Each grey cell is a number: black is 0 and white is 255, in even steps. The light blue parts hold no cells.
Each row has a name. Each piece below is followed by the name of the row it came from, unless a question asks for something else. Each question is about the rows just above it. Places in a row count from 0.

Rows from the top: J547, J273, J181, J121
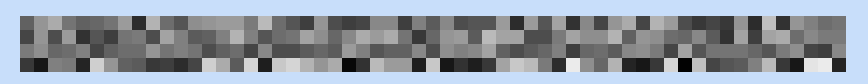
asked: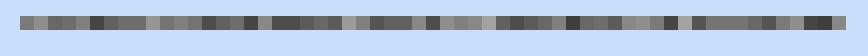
J181
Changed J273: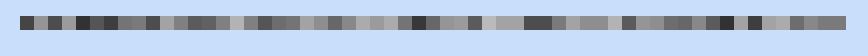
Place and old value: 43, [97]
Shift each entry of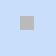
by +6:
[192]
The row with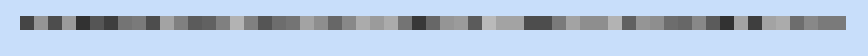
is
J273

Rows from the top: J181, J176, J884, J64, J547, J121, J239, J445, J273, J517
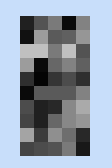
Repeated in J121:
[90]
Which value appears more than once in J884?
[192]
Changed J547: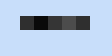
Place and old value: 1, [4]
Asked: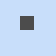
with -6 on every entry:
[70]

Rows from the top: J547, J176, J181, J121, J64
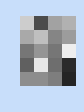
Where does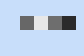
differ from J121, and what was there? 0, [96]
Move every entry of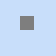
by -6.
[120]
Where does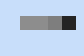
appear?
J64
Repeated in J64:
[141]
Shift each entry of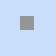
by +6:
[155]
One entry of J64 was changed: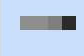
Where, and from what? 3, [36]

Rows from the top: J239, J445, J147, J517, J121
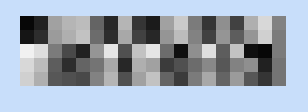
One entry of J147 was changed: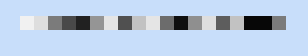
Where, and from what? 16, [15]
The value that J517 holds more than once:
[116]
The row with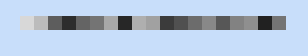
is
J517

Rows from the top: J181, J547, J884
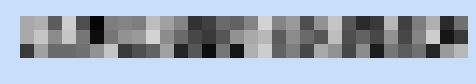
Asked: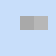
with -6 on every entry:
[163 177]
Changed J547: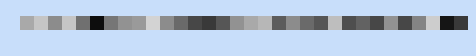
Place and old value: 4, [118]
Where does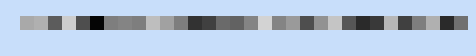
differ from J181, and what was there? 11, [132]
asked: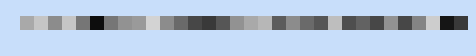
J547
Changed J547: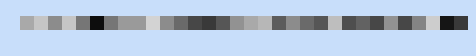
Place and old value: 7, [146]
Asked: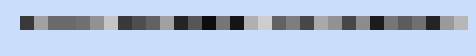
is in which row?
J884

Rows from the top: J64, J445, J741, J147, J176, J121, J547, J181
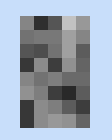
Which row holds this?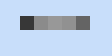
J181
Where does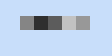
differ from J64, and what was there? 2, [85]
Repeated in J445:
[120]

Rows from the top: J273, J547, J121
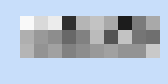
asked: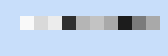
J273
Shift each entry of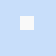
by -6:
[243]
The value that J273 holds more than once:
[169]
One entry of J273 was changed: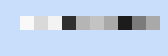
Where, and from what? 2, [236]

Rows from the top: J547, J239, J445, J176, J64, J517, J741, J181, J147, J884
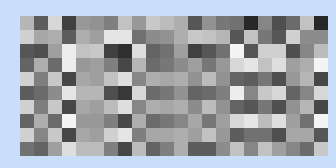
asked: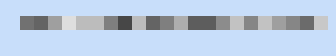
J884
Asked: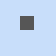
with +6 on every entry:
[92]
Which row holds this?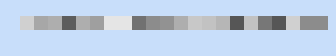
J239
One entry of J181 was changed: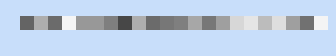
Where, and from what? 11, [134]
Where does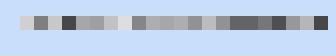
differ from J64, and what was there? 16, [93]
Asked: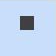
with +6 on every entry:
[70]

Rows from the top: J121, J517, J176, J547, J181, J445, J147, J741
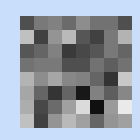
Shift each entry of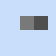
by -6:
[115  73]
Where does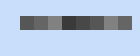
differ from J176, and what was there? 6, [121]

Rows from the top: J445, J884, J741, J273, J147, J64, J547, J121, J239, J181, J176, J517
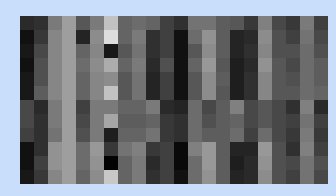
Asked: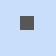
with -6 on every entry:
[81]
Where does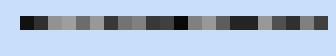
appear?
J181

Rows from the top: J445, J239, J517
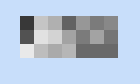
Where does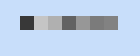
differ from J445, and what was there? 6, [136]
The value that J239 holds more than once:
[163]
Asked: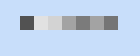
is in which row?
J239
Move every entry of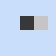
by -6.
[ 50 191]
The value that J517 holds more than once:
[105]
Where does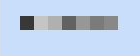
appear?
J445
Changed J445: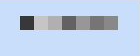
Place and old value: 5, [123]

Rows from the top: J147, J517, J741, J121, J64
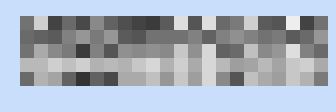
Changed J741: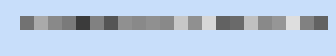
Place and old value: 21, [106]
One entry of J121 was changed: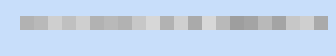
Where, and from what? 0, [185]

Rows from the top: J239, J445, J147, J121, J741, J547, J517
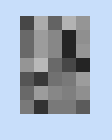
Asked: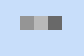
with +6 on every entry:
[155 191 111]
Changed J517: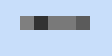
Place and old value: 0, [121]
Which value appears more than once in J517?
[121]
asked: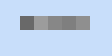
J547
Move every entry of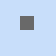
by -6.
[99]

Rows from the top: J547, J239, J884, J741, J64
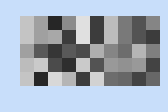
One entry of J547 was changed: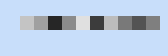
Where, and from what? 9, [133]
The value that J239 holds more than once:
[60]

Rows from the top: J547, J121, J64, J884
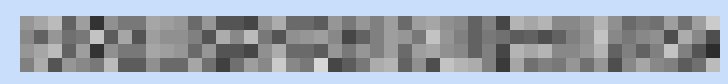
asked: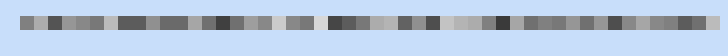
J884
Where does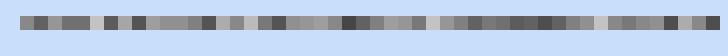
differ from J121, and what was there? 4, [120]
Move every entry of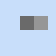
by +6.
[112 156]
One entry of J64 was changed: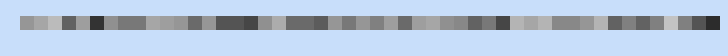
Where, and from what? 33, [128]

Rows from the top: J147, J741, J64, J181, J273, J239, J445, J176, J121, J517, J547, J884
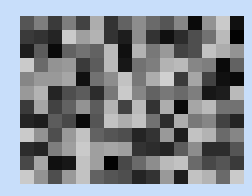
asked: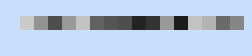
J121
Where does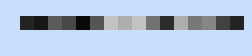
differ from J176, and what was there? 1, [29]
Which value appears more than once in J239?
[120]
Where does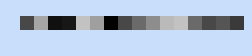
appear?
J547
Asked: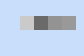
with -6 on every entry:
[196 100 141 147]

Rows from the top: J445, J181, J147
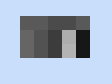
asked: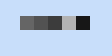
J147
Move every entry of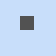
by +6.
[88]

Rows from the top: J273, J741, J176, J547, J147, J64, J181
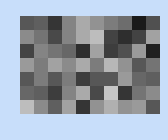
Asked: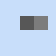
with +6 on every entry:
[ 93 130]
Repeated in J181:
[146]
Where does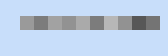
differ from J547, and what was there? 3, [139]
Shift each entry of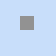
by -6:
[140]

